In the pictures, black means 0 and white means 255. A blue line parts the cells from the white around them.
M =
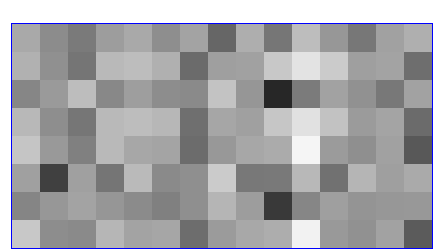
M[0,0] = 169
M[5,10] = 184
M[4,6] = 108
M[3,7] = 166
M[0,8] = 174
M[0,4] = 169
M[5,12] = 181
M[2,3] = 136
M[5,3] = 117
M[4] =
[197, 153, 128, 185, 167, 164, 108, 152, 167, 171, 245, 155, 143, 161, 88]
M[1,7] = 159
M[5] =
[160, 64, 160, 117, 186, 138, 143, 203, 120, 121, 184, 113, 181, 159, 170]
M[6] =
[133, 151, 163, 150, 139, 128, 143, 181, 157, 57, 134, 159, 148, 151, 152]
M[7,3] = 182
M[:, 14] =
[175, 110, 162, 107, 88, 170, 152, 91]
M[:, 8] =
[174, 161, 150, 160, 167, 120, 157, 168]
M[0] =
[169, 140, 122, 157, 169, 142, 163, 102, 174, 118, 189, 151, 119, 161, 175]
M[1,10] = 227
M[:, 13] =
[161, 163, 120, 164, 161, 159, 151, 162]
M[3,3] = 185
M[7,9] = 173
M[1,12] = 159
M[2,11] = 162
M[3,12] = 155
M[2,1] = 154

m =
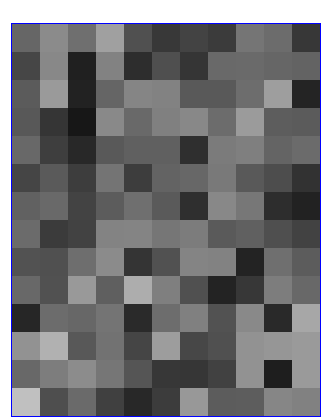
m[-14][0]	102
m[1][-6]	79
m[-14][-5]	67
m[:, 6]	[67, 53, 89, 136, 47, 103, 47, 124, 132, 80, 128, 71, 54, 152]
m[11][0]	146
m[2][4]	133
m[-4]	[38, 108, 103, 116, 42, 109, 128, 82, 137, 41, 167]
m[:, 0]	[102, 70, 91, 88, 104, 69, 97, 107, 82, 104, 38, 146, 104, 192]
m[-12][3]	101
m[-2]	[104, 125, 140, 118, 85, 55, 54, 65, 146, 30, 154]
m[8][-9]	110
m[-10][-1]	107
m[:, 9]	[108, 102, 158, 93, 100, 77, 45, 79, 111, 125, 41, 150, 30, 134]
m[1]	[70, 136, 32, 130, 45, 79, 53, 105, 106, 102, 99]
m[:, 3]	[160, 130, 101, 137, 89, 116, 92, 131, 139, 95, 116, 114, 118, 64]
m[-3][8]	146
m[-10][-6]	96
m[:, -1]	[55, 99, 36, 91, 107, 50, 34, 66, 92, 104, 167, 154, 154, 129]
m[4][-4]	123
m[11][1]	177
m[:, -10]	[139, 136, 154, 53, 62, 90, 105, 59, 80, 81, 108, 177, 125, 78]
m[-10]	[104, 62, 40, 89, 96, 96, 47, 123, 127, 100, 107]
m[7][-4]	90
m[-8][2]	67
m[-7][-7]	132
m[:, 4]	[80, 45, 133, 105, 96, 61, 111, 132, 52, 173, 42, 69, 85, 40]
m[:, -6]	[56, 79, 130, 128, 96, 99, 90, 118, 81, 127, 109, 157, 55, 60]
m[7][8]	96

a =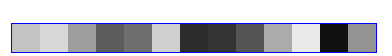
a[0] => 195
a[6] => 45
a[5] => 208
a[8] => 85

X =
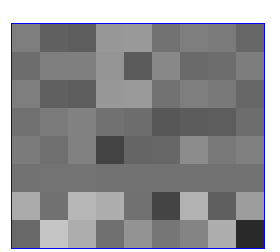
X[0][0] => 126
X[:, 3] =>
[152, 148, 152, 113, 67, 114, 174, 112]
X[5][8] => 114
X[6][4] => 113
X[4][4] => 101
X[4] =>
[123, 111, 129, 67, 101, 103, 140, 121, 128]
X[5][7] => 114
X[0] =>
[126, 97, 93, 152, 153, 114, 126, 122, 103]
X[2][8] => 103
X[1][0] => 109
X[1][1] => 127
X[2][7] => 121
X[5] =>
[114, 115, 115, 114, 114, 114, 114, 114, 114]
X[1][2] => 127
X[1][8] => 125
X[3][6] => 92
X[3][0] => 113
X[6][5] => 68

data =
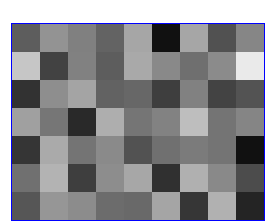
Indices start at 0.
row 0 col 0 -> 93
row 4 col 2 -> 116
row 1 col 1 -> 66
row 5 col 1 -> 179
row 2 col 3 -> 98
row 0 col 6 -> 166
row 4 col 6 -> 123
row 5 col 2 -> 62
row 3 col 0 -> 160
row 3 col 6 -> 190
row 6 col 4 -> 105
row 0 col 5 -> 17
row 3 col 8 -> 133
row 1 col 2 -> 129
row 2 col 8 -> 83
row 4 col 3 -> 138
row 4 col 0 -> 53
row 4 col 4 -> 82

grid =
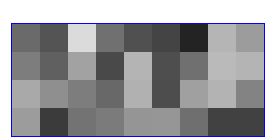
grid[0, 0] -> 106
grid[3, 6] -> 111
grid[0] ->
[106, 84, 219, 112, 80, 68, 35, 181, 156]
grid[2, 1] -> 143
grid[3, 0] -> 156
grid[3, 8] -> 65
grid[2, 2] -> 125
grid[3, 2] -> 115
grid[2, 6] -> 160
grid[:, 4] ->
[80, 180, 177, 149]
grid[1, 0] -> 125

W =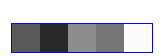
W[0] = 90
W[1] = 40
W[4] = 251
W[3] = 118

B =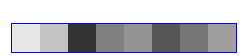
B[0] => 231
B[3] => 128
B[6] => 118

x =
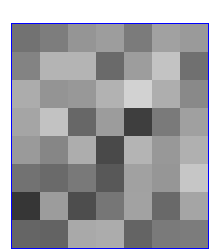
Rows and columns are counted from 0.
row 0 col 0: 114
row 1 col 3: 106
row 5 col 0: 114
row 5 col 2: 121
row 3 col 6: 160
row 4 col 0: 154
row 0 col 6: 154
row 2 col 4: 210
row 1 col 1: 180
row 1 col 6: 112
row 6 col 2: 77
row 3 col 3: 156
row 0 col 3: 157
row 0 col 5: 161
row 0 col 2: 149
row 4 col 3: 73
